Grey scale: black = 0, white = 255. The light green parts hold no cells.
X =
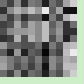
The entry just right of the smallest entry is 95
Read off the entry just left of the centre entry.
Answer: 177
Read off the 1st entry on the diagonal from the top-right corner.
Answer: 205
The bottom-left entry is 110
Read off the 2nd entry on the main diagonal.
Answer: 138
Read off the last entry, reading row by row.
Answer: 205
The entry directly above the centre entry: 138
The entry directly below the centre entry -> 110
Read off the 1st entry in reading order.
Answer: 110
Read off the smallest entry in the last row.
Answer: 33
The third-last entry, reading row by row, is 80
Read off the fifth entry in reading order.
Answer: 122
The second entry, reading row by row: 65
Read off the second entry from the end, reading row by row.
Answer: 163
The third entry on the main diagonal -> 122
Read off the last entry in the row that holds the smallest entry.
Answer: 234
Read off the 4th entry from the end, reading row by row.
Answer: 110
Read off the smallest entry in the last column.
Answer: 18
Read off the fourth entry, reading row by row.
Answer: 49
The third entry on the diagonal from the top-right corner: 65
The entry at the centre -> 138
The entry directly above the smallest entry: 33

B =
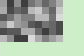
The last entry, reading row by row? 185
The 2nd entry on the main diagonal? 75
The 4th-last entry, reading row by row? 171
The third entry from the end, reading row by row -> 129
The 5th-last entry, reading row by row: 217
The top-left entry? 158
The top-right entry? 171
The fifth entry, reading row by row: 116
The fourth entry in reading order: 62
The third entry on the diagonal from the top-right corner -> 185
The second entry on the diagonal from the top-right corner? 103
